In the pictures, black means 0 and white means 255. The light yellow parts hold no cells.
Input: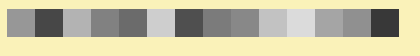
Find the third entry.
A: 179
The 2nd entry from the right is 144
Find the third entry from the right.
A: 165
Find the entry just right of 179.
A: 129

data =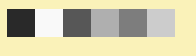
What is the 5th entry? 125
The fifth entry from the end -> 249
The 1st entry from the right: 204

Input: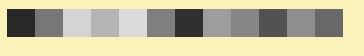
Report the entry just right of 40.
119
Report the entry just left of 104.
142
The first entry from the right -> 104
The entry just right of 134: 82

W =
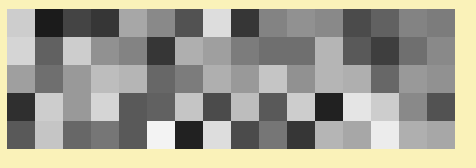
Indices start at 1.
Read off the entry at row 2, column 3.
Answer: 205
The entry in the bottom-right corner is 167
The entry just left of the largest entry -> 89
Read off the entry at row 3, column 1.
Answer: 159
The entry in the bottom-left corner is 89
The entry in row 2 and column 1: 213
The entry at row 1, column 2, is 27
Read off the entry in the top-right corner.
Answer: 124
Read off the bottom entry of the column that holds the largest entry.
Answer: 243
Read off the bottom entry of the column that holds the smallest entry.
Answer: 197
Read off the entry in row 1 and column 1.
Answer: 205
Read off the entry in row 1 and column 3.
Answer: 68
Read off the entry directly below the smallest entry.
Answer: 97
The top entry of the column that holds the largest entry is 137

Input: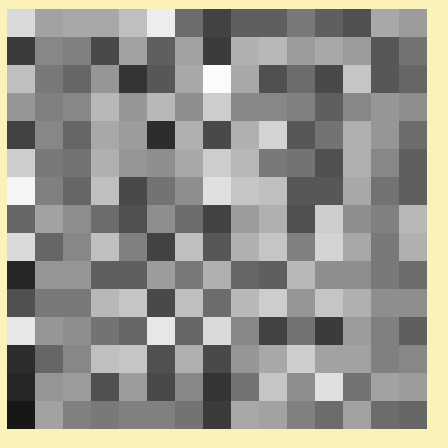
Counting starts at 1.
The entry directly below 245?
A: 102
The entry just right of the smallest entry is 162
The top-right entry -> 156
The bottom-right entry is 102
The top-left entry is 218
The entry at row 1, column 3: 168
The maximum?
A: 251
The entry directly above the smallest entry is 38
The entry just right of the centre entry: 156
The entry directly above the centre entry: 224
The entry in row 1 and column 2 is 162
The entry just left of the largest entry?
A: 168
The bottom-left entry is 23
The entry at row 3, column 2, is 121
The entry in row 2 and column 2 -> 135
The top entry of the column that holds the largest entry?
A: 66
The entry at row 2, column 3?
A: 128
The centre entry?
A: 66
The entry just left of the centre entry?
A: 108
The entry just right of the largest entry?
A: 168
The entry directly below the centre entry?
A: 87
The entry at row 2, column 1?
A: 59

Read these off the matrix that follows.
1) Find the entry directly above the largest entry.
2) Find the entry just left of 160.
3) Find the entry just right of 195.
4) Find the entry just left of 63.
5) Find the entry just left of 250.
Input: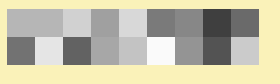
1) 122
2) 209
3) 250
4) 135
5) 195

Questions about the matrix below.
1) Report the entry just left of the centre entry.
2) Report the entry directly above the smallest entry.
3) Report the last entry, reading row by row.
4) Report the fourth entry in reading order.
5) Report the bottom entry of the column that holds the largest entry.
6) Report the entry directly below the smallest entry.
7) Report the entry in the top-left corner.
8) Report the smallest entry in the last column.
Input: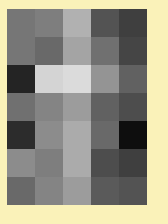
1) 132
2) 77
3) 83
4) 83
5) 156
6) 63
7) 118
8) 14

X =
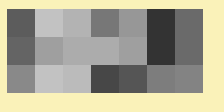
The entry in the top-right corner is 106
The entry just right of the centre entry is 159
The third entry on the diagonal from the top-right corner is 85
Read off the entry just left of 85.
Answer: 71

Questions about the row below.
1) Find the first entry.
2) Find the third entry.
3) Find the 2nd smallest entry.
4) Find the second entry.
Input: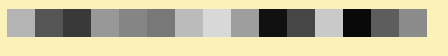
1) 180
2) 57
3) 17
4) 85

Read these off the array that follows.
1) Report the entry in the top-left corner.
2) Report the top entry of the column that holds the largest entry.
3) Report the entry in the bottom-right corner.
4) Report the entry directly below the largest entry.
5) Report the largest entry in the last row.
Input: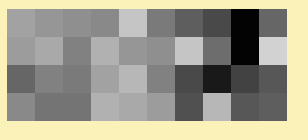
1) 162
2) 102
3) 94
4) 87
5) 183
